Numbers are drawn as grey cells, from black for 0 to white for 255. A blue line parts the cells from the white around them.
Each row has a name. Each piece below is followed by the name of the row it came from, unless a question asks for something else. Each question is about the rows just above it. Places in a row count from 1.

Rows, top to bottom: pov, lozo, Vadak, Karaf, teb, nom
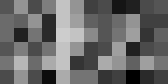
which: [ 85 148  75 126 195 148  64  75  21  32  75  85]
pov
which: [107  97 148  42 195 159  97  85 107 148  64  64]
lozo
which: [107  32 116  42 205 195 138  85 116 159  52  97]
Vadak
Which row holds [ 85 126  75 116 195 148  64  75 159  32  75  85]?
Karaf
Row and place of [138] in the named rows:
Vadak, 7

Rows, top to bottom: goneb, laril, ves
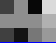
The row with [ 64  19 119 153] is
ves
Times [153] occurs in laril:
0
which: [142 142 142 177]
laril
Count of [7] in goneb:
1

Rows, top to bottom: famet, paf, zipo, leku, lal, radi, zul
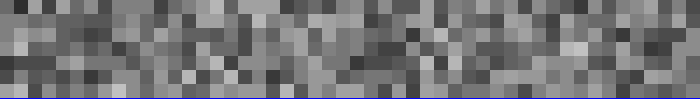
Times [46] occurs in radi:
0
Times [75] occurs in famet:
4
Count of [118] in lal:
8
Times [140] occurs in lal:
9
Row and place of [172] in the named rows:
paf, 23
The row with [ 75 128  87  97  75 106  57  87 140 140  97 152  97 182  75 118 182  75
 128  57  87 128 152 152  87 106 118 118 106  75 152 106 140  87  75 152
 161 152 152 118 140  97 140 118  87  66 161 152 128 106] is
radi
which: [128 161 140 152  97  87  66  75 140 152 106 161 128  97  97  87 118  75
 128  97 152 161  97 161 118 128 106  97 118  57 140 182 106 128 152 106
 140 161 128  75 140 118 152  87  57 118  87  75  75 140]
zipo

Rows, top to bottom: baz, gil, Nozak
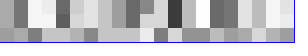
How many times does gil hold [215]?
3
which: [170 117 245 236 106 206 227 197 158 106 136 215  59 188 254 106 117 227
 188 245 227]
baz
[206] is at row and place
baz, 6
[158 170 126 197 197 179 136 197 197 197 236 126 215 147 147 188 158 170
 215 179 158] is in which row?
Nozak

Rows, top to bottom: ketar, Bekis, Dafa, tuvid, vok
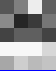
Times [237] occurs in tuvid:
0
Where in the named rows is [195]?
vok, 4
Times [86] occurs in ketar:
1
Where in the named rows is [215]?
tuvid, 4
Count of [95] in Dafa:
2

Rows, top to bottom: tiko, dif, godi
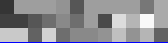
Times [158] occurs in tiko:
7
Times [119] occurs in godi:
0
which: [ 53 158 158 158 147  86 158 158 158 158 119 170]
tiko

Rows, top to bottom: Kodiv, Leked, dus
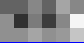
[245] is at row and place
Leked, 6
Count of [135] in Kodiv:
2
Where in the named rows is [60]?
Leked, 4
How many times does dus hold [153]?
1
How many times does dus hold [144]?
3
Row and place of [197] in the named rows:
dus, 6

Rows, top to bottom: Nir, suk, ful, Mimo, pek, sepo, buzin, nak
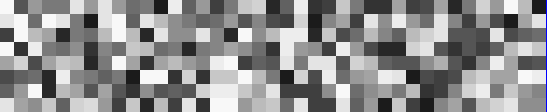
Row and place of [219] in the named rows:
nak, 7
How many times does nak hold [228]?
5
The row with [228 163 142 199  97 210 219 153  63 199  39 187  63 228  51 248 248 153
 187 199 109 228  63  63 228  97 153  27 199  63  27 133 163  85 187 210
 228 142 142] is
nak
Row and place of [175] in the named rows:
pek, 32

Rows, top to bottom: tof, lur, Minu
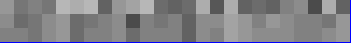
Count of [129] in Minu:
10
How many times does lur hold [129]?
6

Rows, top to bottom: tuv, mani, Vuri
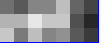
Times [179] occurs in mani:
2
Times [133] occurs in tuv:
2
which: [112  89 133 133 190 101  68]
tuv
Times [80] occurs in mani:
1

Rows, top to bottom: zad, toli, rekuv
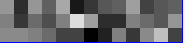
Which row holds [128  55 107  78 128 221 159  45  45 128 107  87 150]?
toli
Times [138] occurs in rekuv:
3

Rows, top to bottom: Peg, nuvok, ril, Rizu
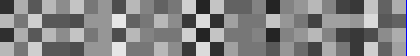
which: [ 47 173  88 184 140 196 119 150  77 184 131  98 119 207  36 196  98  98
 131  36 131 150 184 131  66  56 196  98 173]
Peg
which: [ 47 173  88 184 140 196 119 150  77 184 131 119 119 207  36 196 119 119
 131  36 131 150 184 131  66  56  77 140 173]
ril
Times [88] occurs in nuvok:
3
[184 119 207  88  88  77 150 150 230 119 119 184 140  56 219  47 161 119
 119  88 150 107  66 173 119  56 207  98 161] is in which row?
Rizu
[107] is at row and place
Rizu, 22
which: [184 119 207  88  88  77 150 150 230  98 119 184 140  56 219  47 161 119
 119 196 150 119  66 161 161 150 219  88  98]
nuvok

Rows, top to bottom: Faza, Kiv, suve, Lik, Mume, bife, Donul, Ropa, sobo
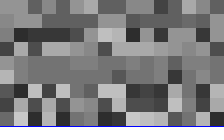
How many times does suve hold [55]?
5
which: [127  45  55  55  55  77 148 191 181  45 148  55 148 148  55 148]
suve
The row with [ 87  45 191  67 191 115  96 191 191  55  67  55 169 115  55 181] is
Donul
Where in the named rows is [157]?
Lik, 12
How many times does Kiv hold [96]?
8
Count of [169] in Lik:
6

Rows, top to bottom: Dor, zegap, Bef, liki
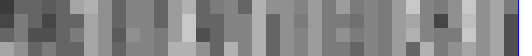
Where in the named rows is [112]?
zegap, 26
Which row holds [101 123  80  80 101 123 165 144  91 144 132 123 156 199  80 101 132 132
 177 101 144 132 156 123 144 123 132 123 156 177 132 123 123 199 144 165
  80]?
Bef
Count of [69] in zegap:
3
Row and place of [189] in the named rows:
zegap, 34

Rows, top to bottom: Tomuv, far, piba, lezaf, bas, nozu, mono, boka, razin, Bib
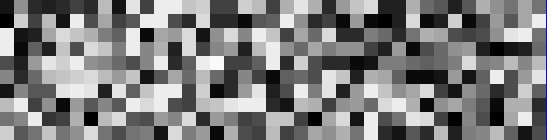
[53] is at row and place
razin, 4
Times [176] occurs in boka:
4
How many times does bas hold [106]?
3
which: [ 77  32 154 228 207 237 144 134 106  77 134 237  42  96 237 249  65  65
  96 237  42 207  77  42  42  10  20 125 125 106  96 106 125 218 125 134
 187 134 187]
bas
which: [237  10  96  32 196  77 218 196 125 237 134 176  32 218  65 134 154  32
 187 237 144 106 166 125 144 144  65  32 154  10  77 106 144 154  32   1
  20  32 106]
lezaf
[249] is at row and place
bas, 16
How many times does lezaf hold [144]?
4

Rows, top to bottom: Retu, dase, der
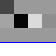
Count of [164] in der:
0
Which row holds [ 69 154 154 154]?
Retu
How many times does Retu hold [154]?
3
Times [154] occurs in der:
4
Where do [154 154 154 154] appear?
der

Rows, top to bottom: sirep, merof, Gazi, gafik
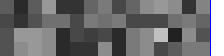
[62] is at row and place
Gazi, 7
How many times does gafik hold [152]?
1
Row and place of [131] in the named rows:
sirep, 15

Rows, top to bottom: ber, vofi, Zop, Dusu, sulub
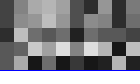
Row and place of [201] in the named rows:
Dusu, 3
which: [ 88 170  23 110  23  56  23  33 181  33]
sulub
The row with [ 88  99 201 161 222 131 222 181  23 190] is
Dusu
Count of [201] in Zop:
0
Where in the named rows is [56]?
sulub, 6
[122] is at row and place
ber, 10
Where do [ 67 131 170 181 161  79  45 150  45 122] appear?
ber

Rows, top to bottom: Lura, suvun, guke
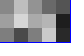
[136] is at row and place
Lura, 1
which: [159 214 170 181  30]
suvun

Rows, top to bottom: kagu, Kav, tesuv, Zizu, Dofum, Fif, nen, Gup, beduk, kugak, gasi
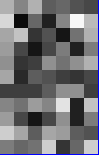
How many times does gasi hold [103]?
2
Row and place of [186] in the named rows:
Kav, 7
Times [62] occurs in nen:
4

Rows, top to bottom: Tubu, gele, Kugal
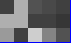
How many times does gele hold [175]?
2
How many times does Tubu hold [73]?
1
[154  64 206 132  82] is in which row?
Kugal
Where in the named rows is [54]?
gele, 5
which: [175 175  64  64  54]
gele
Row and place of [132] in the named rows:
Kugal, 4
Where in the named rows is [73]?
Tubu, 4

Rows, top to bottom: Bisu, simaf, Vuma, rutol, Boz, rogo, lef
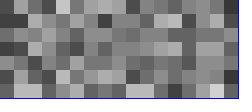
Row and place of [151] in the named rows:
rogo, 7
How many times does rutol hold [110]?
0
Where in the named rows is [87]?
Boz, 14
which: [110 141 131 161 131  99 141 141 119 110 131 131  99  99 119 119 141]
Vuma
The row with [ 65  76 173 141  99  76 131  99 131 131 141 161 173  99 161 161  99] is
rutol

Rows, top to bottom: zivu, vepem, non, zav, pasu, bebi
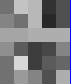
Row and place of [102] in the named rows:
pasu, 5
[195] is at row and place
zivu, 2
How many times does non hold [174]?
3
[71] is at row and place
zav, 4
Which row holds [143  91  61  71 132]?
zav
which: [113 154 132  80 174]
bebi

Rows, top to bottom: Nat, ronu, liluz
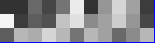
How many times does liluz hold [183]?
4
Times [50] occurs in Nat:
3

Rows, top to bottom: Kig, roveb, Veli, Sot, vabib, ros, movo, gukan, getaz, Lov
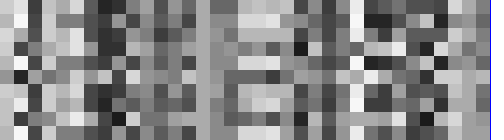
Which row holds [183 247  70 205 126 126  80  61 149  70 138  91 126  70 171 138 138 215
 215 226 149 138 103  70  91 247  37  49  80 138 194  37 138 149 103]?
vabib
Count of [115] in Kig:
1
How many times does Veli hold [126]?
6
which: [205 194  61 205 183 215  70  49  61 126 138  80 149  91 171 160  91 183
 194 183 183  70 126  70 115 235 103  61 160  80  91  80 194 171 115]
movo
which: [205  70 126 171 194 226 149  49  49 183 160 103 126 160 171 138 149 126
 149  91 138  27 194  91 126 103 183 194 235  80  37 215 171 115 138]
Sot
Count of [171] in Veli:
3

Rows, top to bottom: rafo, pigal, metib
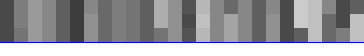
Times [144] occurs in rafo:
1
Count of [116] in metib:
3
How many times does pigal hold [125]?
2

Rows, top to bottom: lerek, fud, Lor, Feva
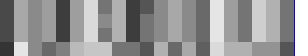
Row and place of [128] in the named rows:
Feva, 5
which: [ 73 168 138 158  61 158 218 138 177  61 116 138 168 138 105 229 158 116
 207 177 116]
fud

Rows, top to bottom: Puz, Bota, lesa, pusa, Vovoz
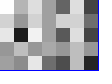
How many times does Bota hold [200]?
0
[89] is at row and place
lesa, 5
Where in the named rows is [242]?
lesa, 3
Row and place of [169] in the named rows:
pusa, 4
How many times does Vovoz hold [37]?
1
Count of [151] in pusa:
4

